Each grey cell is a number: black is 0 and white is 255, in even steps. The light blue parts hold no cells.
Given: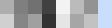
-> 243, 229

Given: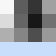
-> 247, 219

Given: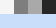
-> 245, 169

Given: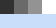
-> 255, 147

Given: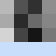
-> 212, 184

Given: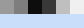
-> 240, 191

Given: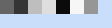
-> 246, 222

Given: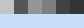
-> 196, 149

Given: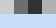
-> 205, 176
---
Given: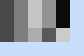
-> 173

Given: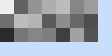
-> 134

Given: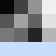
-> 36

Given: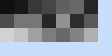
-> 160

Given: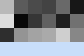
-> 163

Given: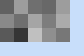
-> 192

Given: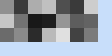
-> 43
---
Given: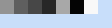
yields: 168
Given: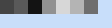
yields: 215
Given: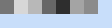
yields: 46
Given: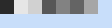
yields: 130
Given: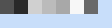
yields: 168
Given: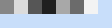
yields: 168
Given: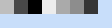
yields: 170
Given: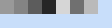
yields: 214
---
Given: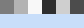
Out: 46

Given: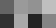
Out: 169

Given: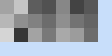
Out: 169

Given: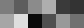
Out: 79

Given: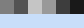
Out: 153

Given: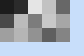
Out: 146

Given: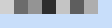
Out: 196
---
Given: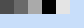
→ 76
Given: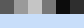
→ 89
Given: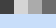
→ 64
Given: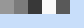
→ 151
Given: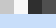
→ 199
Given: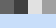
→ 100
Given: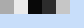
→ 171
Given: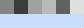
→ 132
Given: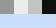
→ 151
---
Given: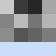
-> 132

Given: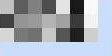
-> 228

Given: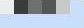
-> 200

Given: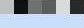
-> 218

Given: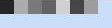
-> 208

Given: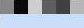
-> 64
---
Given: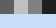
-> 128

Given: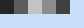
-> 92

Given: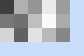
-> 111

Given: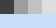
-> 193

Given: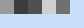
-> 112

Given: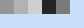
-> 150

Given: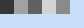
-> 138
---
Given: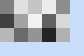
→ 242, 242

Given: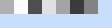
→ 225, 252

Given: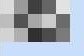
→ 168, 226

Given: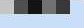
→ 19, 197

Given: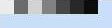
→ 129, 236

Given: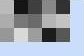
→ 107, 217

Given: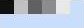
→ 96, 232

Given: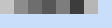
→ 87, 196

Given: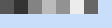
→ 187, 236
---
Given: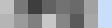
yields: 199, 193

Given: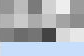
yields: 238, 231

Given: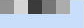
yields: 213, 172

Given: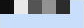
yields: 233, 146

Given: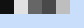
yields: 225, 190

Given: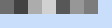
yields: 209, 172
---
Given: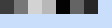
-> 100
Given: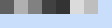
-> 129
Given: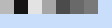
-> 121
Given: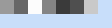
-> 132
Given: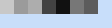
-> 119
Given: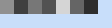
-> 101
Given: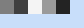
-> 126
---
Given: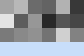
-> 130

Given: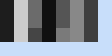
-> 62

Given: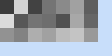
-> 153

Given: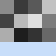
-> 104

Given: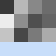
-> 171

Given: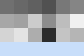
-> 181
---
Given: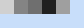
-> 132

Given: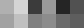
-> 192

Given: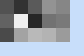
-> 163

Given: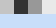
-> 51

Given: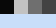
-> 194

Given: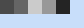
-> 101
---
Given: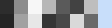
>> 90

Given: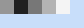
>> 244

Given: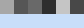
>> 197

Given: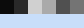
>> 80

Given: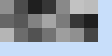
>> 137

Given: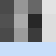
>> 81

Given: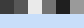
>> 31

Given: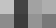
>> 140
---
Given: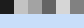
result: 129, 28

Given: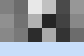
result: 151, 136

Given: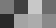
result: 108, 41

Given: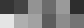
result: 45, 228

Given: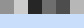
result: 183, 146

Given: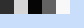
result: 248, 46

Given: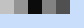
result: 80, 194

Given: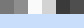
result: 78, 119
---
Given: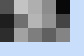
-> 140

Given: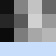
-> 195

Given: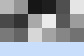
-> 79

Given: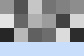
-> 129

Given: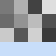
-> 66

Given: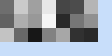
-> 76
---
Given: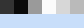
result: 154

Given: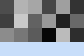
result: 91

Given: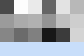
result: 128

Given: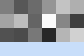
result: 120

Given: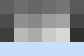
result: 171

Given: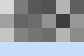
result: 117
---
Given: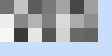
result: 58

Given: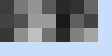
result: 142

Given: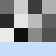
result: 15

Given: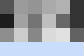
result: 204

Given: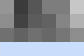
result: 98

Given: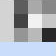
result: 149
